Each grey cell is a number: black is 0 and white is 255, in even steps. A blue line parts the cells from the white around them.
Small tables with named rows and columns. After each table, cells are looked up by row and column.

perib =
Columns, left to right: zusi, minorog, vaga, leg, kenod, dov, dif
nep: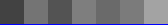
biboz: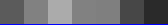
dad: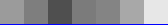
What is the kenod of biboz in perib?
127
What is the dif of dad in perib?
231
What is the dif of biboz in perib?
42
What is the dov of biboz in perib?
71
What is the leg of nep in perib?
126
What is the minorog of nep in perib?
116
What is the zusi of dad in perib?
155
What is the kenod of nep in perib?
106
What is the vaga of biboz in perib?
171
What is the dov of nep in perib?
123
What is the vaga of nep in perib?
83
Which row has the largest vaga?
biboz

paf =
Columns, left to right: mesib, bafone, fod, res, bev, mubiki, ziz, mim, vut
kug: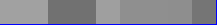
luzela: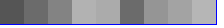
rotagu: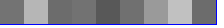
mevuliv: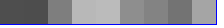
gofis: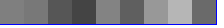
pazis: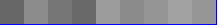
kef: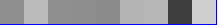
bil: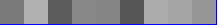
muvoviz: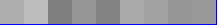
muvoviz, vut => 153
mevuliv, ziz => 131
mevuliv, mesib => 78
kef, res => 142
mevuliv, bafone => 77
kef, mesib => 143
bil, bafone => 177
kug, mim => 142
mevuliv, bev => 187
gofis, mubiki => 95
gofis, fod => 86
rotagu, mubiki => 112
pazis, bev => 156
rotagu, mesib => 115
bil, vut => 150
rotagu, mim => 193

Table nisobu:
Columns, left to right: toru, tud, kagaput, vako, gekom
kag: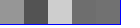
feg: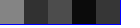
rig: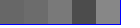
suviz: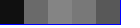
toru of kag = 150
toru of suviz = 16
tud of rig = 108
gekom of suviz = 88
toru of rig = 103
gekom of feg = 54
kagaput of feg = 76
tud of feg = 49
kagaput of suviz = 132
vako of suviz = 120
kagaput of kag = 206
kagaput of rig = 121

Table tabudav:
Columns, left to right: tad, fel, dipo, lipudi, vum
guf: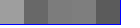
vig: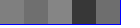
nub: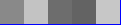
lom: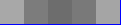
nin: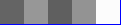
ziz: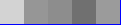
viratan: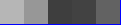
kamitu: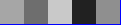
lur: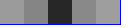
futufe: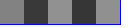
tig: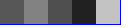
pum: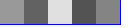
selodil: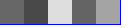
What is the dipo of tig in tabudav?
79
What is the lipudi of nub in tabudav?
99
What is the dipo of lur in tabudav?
39
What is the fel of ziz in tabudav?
150
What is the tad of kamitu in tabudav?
166
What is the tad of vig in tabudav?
127
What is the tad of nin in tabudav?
100
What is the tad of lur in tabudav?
155
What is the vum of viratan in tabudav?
98
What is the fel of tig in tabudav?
130
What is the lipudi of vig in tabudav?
55

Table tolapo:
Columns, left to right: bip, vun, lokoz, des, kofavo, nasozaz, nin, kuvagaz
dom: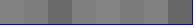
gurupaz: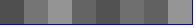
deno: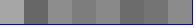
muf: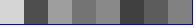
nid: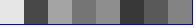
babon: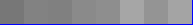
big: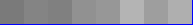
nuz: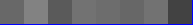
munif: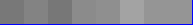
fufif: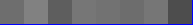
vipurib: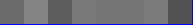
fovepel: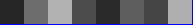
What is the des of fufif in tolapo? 118
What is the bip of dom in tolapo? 130
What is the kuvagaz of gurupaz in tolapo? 149
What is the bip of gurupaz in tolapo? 79
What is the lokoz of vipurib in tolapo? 93
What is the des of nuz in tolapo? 114
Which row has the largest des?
big

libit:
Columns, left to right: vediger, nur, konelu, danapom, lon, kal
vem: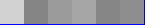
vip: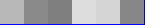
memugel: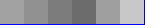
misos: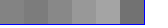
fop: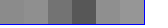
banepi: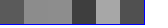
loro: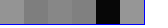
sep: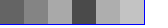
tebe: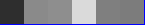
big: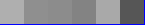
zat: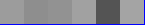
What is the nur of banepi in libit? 140
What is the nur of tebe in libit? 138
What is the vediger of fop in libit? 139
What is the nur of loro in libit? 126
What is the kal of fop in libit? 150
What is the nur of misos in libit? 124
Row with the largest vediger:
vem

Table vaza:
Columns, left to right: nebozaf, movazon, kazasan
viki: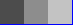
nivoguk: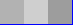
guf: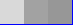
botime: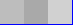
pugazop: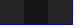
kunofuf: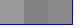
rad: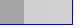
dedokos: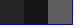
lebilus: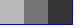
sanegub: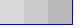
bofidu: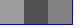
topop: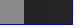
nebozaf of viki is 76
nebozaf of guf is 217
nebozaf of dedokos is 37
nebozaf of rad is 166
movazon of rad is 207
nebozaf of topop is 136
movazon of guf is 162
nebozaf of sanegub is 217
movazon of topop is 34
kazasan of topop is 37
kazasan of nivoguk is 157
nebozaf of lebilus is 186

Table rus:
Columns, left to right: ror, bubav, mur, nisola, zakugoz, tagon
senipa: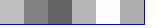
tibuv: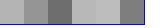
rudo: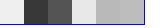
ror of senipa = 191
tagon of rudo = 189
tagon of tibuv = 126
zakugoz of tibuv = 189
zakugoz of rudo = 185
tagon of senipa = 173
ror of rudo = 239
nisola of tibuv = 184
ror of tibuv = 180
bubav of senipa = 131
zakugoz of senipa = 253
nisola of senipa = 182
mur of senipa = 101
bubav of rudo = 56
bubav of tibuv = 149
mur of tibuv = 110
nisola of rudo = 232
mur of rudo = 84

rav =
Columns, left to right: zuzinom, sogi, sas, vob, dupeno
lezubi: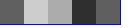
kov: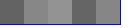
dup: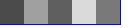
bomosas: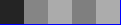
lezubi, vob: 47
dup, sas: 95
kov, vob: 101
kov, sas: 147
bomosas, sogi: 133
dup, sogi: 160
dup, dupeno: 121
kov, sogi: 135

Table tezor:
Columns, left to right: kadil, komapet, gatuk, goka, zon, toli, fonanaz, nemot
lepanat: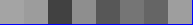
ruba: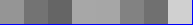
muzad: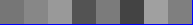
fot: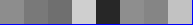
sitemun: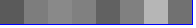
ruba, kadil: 149
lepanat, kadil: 164
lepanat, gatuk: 65
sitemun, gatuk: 137
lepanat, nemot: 158
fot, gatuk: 111

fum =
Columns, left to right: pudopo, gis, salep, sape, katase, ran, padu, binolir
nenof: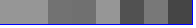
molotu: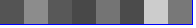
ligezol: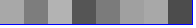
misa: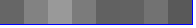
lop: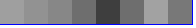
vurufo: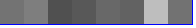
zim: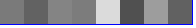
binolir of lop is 120
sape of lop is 110
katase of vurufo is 104
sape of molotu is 72
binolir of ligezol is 76
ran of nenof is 81
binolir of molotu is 120
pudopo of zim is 122
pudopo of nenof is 150
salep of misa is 153
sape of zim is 124
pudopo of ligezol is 168
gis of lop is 146
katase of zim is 219
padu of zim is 157
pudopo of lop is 159
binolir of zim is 97
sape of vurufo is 88
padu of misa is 114
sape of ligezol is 85
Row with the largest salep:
ligezol

